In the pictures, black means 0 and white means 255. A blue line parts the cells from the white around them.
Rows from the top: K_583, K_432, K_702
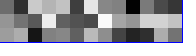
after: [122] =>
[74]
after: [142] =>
[68]
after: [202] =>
[180]
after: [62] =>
[230]
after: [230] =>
[135]

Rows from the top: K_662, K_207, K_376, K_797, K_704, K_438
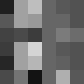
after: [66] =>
[74]
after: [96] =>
[82]
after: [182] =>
[102]
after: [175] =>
[88]

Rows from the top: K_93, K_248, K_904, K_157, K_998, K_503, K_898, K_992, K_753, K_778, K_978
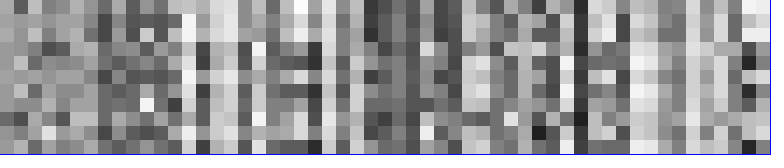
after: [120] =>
[225]
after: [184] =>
[98]
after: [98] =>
[79]

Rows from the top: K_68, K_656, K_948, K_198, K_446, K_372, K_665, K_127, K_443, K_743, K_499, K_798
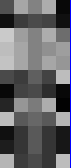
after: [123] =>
[173]
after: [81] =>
[166]

